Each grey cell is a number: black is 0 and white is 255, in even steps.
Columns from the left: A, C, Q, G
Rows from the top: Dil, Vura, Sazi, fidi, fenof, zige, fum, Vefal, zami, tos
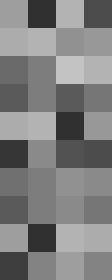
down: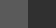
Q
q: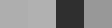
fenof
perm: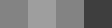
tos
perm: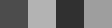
Dil
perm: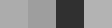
zami

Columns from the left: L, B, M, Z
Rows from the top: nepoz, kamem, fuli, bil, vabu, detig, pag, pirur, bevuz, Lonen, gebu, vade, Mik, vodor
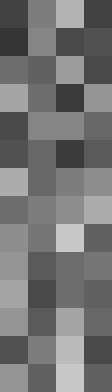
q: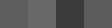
detig
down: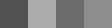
L
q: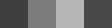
nepoz
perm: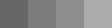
pag
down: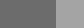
M
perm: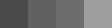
fuli

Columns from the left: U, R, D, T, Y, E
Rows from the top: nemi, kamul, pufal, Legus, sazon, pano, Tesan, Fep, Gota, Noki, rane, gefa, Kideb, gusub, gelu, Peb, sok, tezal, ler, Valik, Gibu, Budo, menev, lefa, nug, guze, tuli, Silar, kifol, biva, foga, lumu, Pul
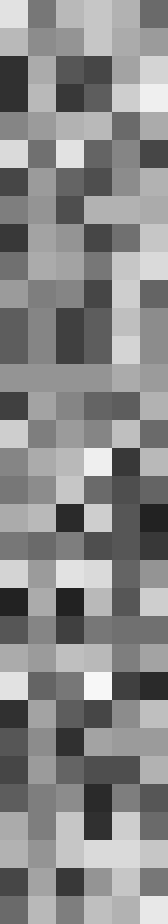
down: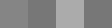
U
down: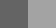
R
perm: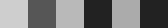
Budo
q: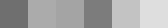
Noki
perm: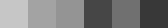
Gota
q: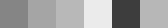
sok
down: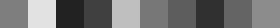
D

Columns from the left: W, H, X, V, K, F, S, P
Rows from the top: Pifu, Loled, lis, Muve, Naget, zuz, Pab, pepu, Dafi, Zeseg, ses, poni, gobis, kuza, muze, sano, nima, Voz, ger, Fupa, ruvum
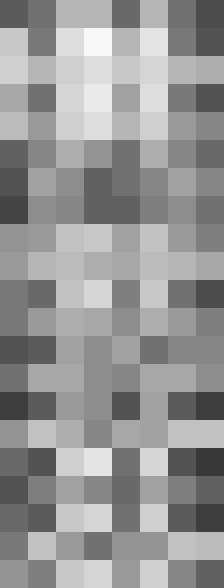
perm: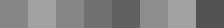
Pab
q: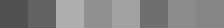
gobis
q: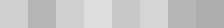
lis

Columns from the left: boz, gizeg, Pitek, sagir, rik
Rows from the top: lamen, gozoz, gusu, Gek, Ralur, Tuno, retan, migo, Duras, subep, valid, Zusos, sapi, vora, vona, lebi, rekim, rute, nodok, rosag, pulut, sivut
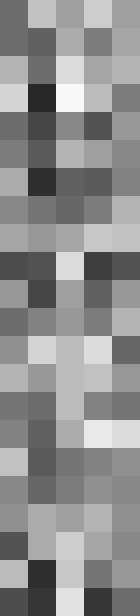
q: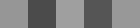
valid
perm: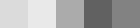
lebi
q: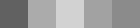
rosag
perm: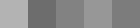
Zusos

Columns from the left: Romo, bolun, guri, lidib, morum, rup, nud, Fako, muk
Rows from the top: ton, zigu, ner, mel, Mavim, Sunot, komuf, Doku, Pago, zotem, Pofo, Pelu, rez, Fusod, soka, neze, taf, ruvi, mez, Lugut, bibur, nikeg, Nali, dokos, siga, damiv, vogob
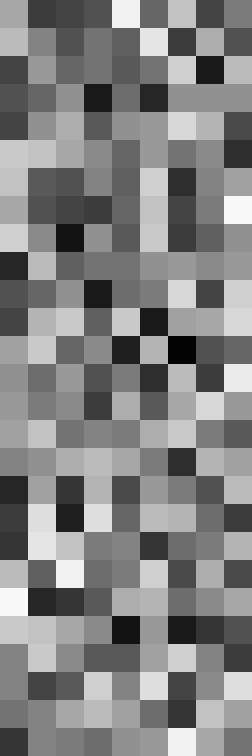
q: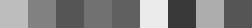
zigu
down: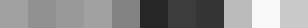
Romo
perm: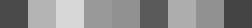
Mavim
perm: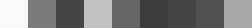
Doku
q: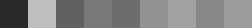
zotem
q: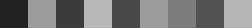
ruvi
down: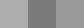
rup

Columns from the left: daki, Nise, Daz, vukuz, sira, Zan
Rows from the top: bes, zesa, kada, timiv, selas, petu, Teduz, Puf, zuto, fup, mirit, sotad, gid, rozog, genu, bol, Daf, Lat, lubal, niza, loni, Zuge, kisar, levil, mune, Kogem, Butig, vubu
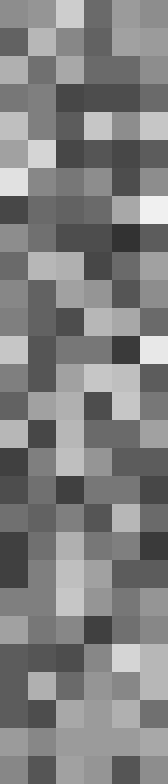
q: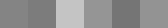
Zuge
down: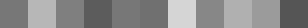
sira
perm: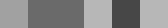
bol

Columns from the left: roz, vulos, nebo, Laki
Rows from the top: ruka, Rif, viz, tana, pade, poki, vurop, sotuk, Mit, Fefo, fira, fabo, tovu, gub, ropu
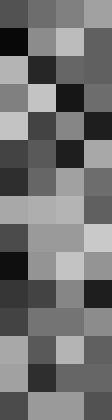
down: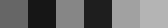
nebo
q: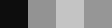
Fefo
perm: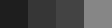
fira
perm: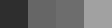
vurop
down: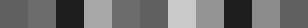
Laki

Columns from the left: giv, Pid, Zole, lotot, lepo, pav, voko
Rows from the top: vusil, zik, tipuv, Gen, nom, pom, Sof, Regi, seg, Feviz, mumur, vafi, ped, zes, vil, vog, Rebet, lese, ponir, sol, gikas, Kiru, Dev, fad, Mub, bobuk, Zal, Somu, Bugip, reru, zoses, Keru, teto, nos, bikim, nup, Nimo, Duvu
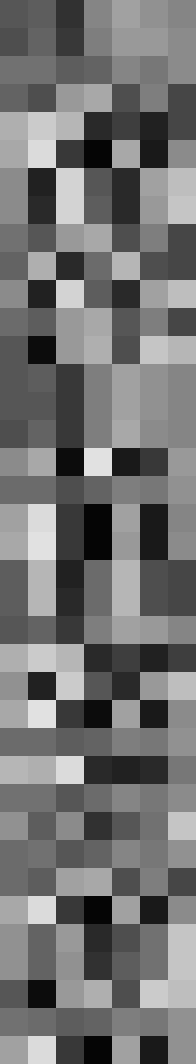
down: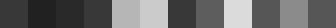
Zole
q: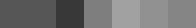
vil
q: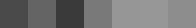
zik
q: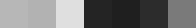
Somu
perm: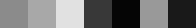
sol
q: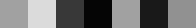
Duvu
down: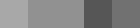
giv

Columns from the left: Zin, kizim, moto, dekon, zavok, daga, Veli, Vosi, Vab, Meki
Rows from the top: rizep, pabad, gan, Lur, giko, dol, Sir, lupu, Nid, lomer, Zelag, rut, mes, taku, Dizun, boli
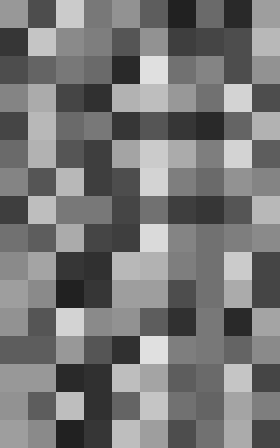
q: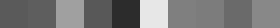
mes
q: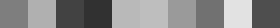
Lur

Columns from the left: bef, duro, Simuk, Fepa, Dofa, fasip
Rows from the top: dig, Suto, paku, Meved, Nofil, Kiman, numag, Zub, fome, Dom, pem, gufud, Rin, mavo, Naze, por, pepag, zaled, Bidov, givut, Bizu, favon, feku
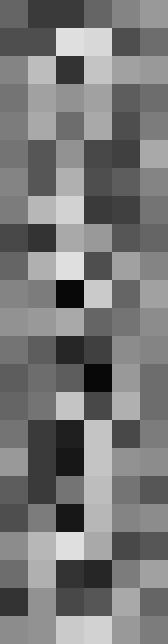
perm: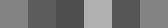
numag
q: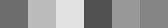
Dom
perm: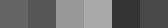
fome

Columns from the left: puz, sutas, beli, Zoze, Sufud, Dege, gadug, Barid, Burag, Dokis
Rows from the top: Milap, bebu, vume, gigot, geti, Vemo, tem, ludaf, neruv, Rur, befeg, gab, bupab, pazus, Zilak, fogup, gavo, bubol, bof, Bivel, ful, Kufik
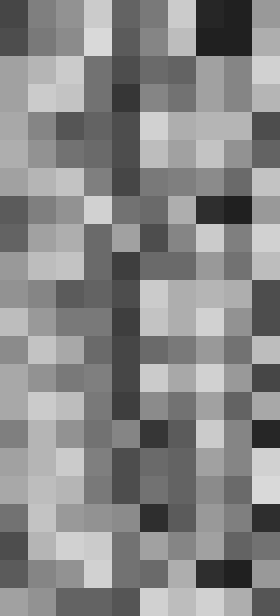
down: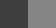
Sufud
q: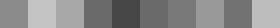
bupab
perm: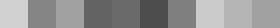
gavo
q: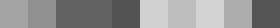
Kufik
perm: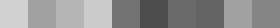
vume
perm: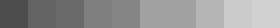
gavo

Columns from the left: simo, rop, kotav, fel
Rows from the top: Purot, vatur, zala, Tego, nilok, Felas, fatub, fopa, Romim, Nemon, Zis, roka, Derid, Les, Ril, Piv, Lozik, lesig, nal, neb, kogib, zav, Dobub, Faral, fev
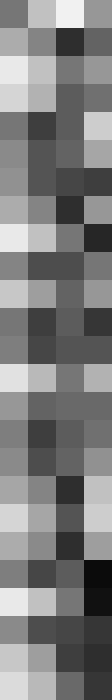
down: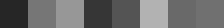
fel
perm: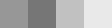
zala
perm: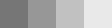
zala
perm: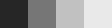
Romim
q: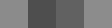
Lozik

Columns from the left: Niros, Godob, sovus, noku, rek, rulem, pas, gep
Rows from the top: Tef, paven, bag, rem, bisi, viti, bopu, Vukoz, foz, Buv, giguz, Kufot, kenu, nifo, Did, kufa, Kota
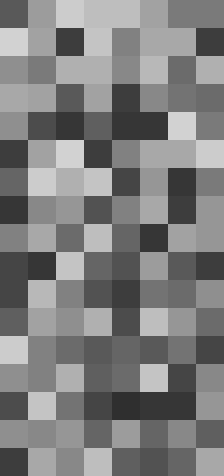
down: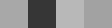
Godob
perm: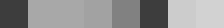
viti
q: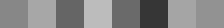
foz
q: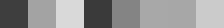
viti

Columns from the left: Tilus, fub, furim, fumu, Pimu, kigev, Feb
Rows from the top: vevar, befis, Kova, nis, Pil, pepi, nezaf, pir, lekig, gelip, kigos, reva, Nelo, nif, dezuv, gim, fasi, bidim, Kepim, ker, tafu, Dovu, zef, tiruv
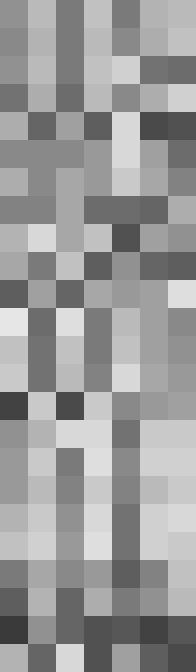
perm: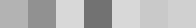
Kepim
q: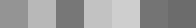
Kova
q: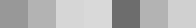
gim
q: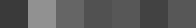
zef
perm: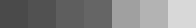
tiruv

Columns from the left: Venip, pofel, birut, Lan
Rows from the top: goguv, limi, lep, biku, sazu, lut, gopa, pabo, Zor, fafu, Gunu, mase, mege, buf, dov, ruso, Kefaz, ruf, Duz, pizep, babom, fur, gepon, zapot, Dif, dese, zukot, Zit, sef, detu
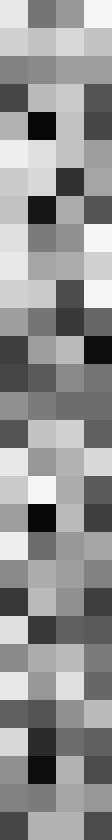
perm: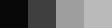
Duz
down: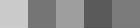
pofel
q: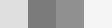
Zor

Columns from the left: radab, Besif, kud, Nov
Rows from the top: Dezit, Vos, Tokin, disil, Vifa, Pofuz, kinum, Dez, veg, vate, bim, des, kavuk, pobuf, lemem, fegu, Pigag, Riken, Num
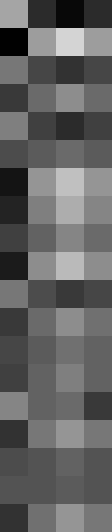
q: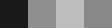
vate
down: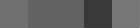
Nov
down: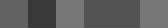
Nov
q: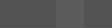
Riken
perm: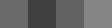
veg
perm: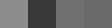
des

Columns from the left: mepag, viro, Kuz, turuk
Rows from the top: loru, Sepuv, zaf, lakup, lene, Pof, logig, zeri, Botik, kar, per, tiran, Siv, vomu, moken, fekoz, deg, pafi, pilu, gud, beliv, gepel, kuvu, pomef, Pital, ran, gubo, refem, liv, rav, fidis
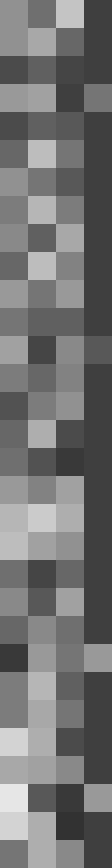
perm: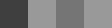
per
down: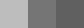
viro
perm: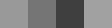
lakup
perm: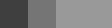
per
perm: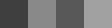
gepel
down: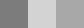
mepag

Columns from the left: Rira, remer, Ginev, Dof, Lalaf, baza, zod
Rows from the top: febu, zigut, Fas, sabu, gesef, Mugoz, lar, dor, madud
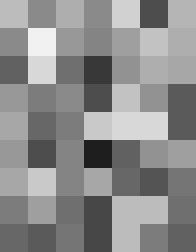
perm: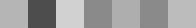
febu
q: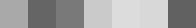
gesef

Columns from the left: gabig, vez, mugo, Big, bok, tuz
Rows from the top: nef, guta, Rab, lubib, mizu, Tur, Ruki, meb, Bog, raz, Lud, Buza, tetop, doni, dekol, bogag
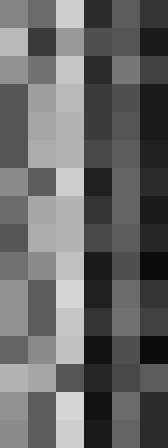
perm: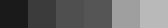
lubib
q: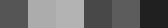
Tur
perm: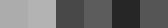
Bog

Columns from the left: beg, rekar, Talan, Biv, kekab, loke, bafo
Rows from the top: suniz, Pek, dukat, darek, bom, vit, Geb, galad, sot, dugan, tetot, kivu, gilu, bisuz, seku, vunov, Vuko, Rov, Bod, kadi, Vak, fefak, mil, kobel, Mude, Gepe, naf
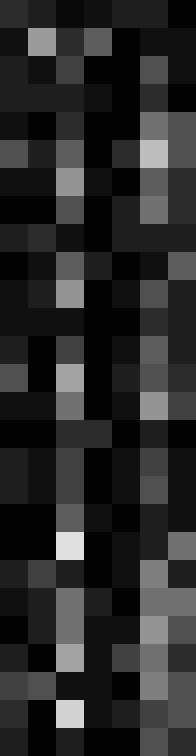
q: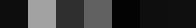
Pek
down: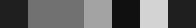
Talan
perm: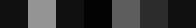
Geb
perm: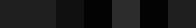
darek

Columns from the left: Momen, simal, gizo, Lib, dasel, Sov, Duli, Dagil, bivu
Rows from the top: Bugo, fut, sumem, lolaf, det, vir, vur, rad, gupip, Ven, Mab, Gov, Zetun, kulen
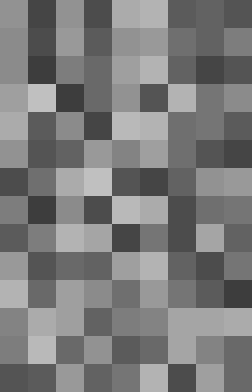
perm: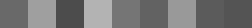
kulen
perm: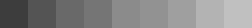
lolaf

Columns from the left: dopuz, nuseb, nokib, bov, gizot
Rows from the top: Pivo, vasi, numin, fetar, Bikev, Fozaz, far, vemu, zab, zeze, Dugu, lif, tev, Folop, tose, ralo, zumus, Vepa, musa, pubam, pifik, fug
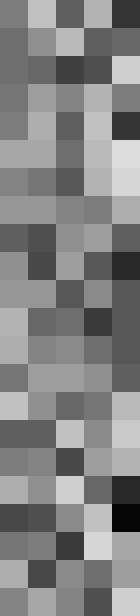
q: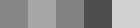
fug
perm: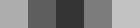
Bikev

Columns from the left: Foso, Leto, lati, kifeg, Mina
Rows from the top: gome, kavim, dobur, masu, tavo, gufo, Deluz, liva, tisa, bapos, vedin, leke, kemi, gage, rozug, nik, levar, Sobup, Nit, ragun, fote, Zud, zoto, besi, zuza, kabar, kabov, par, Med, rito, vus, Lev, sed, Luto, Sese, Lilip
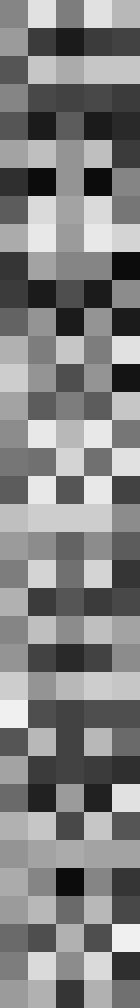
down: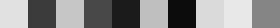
kifeg
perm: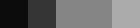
Lev
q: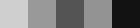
gage
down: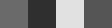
Mina
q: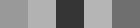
Lilip

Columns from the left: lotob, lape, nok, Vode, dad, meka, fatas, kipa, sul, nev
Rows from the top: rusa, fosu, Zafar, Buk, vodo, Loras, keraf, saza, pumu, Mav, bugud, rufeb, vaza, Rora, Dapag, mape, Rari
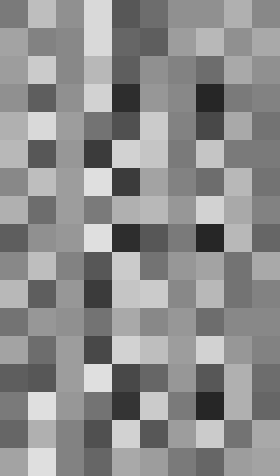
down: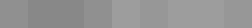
nok
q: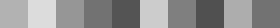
vodo

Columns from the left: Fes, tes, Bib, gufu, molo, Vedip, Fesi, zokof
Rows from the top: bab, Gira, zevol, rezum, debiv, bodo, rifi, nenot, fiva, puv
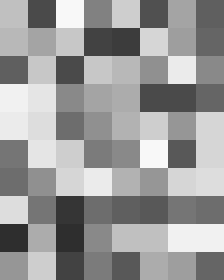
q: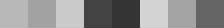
Gira
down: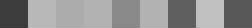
molo
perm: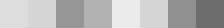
rifi
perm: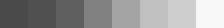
bab

